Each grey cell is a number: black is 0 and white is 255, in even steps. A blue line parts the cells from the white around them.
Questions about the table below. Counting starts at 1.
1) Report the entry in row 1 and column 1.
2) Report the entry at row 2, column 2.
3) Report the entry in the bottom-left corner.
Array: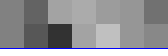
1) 129
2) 87
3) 129

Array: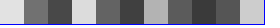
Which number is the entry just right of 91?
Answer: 58
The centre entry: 64
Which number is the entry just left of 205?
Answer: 85

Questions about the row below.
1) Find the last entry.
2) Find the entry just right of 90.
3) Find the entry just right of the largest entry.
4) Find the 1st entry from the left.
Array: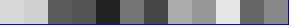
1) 136
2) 84
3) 102
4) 216

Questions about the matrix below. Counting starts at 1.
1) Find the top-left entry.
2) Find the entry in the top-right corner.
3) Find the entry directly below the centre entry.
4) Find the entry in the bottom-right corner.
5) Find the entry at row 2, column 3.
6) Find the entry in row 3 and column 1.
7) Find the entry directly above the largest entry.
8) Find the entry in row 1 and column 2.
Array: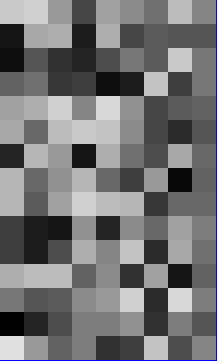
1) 201
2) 133
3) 188
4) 133
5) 174
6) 14
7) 1
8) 208

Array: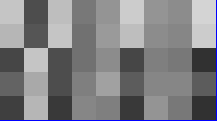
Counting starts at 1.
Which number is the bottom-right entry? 49
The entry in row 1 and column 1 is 197
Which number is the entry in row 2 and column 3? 197
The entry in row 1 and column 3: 190
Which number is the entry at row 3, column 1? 70
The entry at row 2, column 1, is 182
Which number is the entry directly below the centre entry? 161
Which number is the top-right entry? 212
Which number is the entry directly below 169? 182

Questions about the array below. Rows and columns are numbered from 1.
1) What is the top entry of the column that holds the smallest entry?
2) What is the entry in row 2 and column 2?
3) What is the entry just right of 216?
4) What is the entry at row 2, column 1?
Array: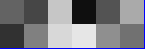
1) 15
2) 128
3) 230
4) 49

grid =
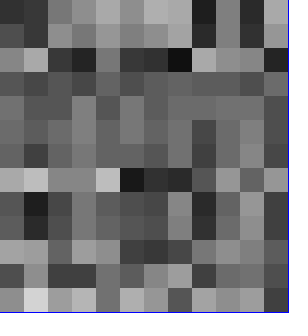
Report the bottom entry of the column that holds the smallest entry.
85
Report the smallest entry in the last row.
64
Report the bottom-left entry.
142
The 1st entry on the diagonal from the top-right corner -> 169
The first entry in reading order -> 49
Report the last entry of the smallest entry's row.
36
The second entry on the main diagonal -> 56
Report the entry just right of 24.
49
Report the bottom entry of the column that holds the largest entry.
211
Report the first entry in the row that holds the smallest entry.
134
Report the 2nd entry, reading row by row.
56
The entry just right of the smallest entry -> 169
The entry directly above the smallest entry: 163
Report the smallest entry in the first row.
30
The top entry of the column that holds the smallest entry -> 169
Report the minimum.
16
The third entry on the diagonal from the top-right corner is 142
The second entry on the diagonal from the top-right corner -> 49

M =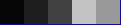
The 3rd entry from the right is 65
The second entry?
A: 30
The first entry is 5

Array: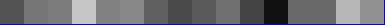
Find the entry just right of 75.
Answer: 89
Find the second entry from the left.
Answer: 118
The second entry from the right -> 183
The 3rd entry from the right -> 104
